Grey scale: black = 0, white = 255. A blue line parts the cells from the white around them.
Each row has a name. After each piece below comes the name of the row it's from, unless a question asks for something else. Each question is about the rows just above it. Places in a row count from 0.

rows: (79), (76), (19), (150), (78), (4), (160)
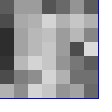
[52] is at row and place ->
(78), 0
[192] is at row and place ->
(19), 3
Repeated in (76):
[177]
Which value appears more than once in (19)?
[184]
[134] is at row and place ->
(19), 6
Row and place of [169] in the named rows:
(76), 1
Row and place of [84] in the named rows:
(79), 3

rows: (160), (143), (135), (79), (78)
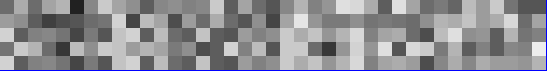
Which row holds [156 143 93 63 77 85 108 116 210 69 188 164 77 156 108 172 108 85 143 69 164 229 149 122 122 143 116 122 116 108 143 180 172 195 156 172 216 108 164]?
(143)
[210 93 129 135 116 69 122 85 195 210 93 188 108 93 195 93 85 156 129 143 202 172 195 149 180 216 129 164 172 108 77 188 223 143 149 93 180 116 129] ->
(135)
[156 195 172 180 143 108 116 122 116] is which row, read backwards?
(143)
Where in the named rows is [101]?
(160), 32
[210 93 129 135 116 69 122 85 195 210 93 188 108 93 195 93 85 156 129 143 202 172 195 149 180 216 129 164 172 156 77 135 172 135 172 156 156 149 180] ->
(78)

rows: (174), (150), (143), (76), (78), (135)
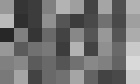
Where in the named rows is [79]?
(174), 8
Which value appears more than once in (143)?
[85]
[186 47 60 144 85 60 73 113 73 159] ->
(150)
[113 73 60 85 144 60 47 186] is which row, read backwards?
(150)

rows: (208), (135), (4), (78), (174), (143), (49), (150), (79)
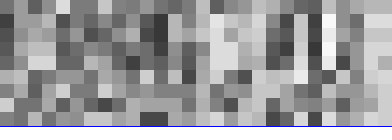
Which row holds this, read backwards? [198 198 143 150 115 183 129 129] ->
(49)
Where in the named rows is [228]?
(135), 15
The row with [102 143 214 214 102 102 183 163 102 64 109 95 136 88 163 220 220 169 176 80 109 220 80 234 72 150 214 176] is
(174)
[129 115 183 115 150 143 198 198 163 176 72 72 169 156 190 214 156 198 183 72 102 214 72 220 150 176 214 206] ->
(79)
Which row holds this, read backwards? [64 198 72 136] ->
(135)
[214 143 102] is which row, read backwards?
(174)
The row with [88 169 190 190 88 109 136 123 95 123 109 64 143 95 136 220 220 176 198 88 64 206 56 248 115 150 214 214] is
(78)

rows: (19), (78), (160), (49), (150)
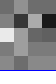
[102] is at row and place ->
(160), 2
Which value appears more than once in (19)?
[109]
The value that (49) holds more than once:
[123]
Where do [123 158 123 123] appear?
(49)
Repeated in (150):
[137]

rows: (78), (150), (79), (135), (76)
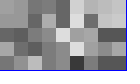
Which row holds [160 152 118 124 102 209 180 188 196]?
(78)
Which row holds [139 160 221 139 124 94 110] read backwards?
(135)
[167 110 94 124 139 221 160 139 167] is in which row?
(135)

